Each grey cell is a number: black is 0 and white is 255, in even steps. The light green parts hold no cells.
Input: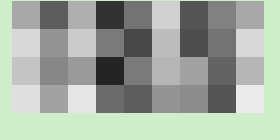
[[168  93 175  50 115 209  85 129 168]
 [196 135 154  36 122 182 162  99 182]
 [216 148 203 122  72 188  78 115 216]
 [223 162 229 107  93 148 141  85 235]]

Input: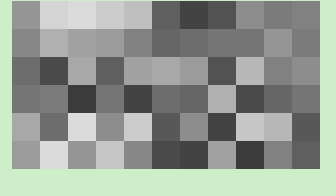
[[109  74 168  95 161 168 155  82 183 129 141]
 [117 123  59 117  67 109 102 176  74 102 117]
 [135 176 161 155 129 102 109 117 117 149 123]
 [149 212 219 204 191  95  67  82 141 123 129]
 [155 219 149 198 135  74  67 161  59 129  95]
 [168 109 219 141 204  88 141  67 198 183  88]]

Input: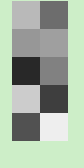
[[ 40 129]
 [ 81 238]
 [151 159]
 [185 109]
 [204  62]]

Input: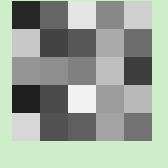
[[ 31  75 242 157 185]
 [ 38 102 228 136 208]
 [149 142 128 192  61]
 [200  67  87 170 109]
 [215  81  95 163 115]]

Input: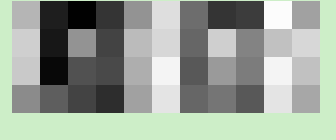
[[139  94  67  45 161 228 102 117  88 228 167]
 [181  30   1  52 147 222 109  52  60 252 161]
 [201   8  81  73 174 244  88 154 124 244 193]
 [207  23 147  67 187 215 102 207 131 193 215]]

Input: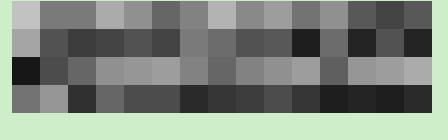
[[ 23  76 102 144 150 157 130 102 130 144 157  95 150 157 171]
 [115 150  48 102  76  76  42  54  61  76  54  30  36  30  42]
 [165  82  61  68  82  68 122 108  82  88  30 108  36  82  36]
 [194 122 122 171 144 102 130 179 137 157 115 144  88  68  88]]

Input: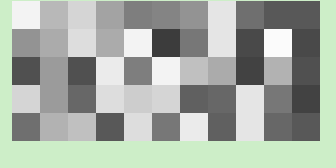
[[ 80 155  80 235 126 243 192 171  66 178  80]
 [111 178 192  88 221 119 235  96 229 103  88]
 [147 171 221 171 243  60 119 229  73 251  73]
 [213 155 103 221 205 213  96 103 229 119  66]
 [243 184 213 163 126 132 147 229 111  88  88]]

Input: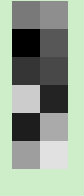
[[  0  87]
 [ 29 170]
 [ 53  72]
 [121 142]
 [158 225]
 [204  35]]
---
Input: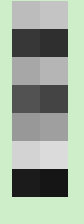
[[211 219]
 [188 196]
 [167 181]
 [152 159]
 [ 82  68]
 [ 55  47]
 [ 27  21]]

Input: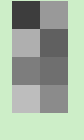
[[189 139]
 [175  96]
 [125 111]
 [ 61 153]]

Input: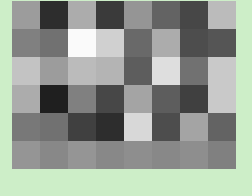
[[195 156 187 180  93 222 113 201]
 [172  31 128  71 164  93  64 201]
 [156  45 172  58 149  99  71 187]
 [149 136 149 136 142 136 142 128]
 [128 113 250 208 105 172  77  85]
 [120 113  64  45 216  77 164  99]]

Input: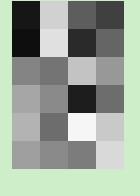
[[179 109 246 201]
 [166 138  29 109]
 [159 138 124 217]
 [132 116 195 152]
 [ 22 209  93  64]
 [ 14 224  42 101]]

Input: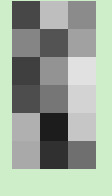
[[176  28 198]
 [169  48 111]
 [133  83 161]
 [ 77 118 211]
 [ 71 190 139]
 [ 63 147 225]]

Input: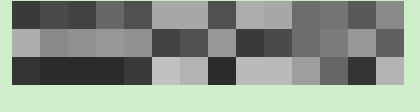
[[173 137 145 151 145  66  80 151  58  74 108 124 151  96]
 [ 58  74  66 102  80 167 167  80 173 167 108 116  88 137]
 [ 51  43  43  43  58 193 179  43 186 186 159 102  51 179]]

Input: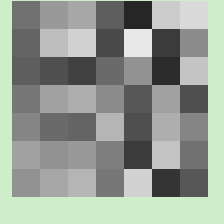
[[161 146 153 126  59 196 113]
 [146 167 181 119 210  52  87]
 [133 106 100 181  79 174 133]
 [119 161 174 140  87 161  79]
 [113 153 167  94  38 204 218]
 [100 189 210  73 232  59 140]
 [ 94  79  65 106 146  44 196]]
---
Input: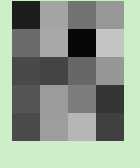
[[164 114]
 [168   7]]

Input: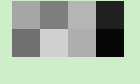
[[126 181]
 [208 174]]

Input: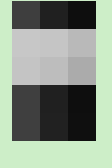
[[ 32  14]
 [197 185]]

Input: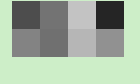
[[115 195]
 [112 182]]

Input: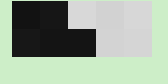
[[ 22 216]
 [ 20  20]]

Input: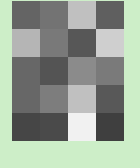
[[115 192]
 [121  87]]

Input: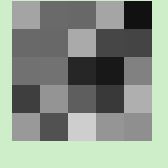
[[106 104]
 [104 170]]

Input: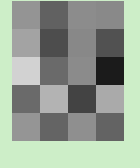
[[ 97 140]
 [ 77 136]]

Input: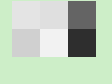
[[223 100]
 [242  46]]
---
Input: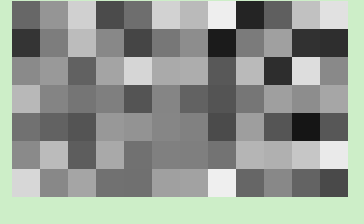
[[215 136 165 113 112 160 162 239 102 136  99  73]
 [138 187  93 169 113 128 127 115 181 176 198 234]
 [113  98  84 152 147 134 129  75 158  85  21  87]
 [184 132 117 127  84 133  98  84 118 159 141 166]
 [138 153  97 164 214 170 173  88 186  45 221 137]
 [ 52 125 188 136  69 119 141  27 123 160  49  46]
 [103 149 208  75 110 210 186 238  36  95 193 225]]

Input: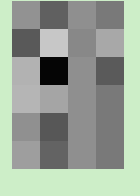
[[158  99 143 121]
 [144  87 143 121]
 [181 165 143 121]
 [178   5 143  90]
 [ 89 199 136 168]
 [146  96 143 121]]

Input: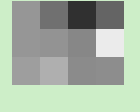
[[158 175 139 141]
 [150 147 135 235]
 [150 112  48 100]]

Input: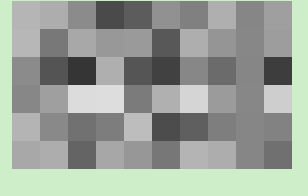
[[168 173 100 167 151 119 180 173 134 112]
 [180 137 113 125 189  76  95 126 134 130]
 [135 159 220 221 123 176 213 155 135 206]
 [139  84  53 175  85  65 135 107 134  61]
 [183 120 168 152 154  88 174 149 135 157]
 [181 173 139  74  92 145 128 175 134 159]]

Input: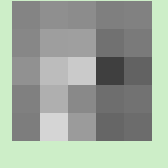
[[125 213 155 102 108]
 [128 175 137 110 114]
 [145 188 202  63  98]
 [135 158 159 113 122]
 [132 143 140 127 129]]

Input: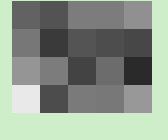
[[233  76 122 120 152]
 [149 124  67 108  42]
 [119  58  84  77  71]
 [ 98  83 124 124 144]]

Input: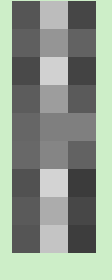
[[ 85 196  61]
 [ 90 172  71]
 [ 81 211  59]
 [104 133  98]
 [102 127 127]
 [ 92 157  90]
 [ 73 209  67]
 [ 95 149  98]
 [ 85 188  70]]
